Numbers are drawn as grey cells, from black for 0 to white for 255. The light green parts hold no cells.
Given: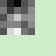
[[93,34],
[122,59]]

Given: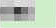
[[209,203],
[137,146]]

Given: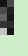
[[20,75],
[75,32]]

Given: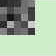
[[41,52],
[122,74]]

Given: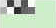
[[223,66],
[173,252]]

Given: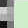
[[60,128],
[207,170]]

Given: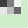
[[62,126],
[230,190]]

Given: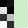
[[1,18],
[225,1]]

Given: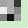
[[164,173],
[238,175]]
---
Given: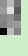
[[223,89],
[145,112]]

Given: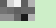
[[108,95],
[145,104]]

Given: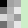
[[178,232],
[192,157]]

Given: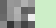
[[149,177],
[147,172]]

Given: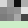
[[143,148],
[132,168]]

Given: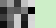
[[96,90],
[109,204]]
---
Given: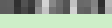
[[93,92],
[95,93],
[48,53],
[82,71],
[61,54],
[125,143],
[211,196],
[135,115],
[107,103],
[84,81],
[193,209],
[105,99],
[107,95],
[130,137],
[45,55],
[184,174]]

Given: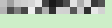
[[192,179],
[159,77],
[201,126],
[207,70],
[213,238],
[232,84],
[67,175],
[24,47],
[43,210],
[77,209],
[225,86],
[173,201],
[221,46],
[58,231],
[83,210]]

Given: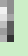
[[164,241,225,190,156,178],
[142,142,166,92,93,51]]

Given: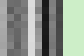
[[170,174,167,172,168,166,163,170],
[110,94,127,99,115,121,131,105],
[108,117,97,113,103,102,96,110],
[124,115,131,119,126,129,133,122],
[220,217,218,219,219,220,217,218],
[144,126,159,133,149,154,164,137],
[25,30,23,28,26,24,22,26],
[127,131,119,129,125,122,119,127],
[72,68,74,69,72,73,75,70]]

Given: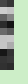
[[70,205,98,44,106,196,197,23,52,49],
[53,196,132,20,89,198,172,51,57,43]]

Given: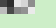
[[69,189],
[45,74],
[228,135],
[213,146],
[141,234]]

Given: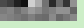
[[74,123,134],
[61,132,128],
[32,111,120],
[17,131,112],
[207,154,127],
[172,140,111],
[114,119,107],
[42,130,138],
[106,146,104],
[52,145,118],
[145,102,136]]

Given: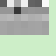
[[93,150,179,164,164],
[235,150,183,160,160],
[165,55,171,162,163],
[239,145,182,159,162],
[99,149,174,163,163],
[95,147,177,164,164],
[249,146,186,159,161]]
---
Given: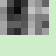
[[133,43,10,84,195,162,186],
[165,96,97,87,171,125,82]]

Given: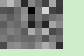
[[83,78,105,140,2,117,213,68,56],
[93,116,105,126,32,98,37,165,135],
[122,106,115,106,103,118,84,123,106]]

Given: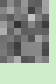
[[135,164,123,142,65,110,159],
[156,118,50,91,134,97,61],
[111,120,94,120,83,162,126],
[121,99,71,133,135,135,72]]

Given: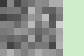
[[114,119,121,87,183,136,101,98,135],
[133,130,108,134,186,117,150,91,206],
[110,101,112,100,167,91,136,107,170],
[153,178,147,129,147,171,154,150,136]]

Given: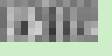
[[114,182,163,154,185,111,134,84,175,113,148,126,127,131],
[111,176,133,66,182,200,137,75,173,79,171,110,153,163],
[120,182,145,152,186,119,135,83,168,107,147,137,131,130]]

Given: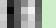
[[194,6,94,201,241,99],
[196,39,84,185,205,120]]

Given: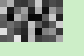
[[200,27,105,159,34,174,15,152,104],
[89,111,86,51,193,95,45,92,206],
[85,95,228,32,187,62,78,83,166]]
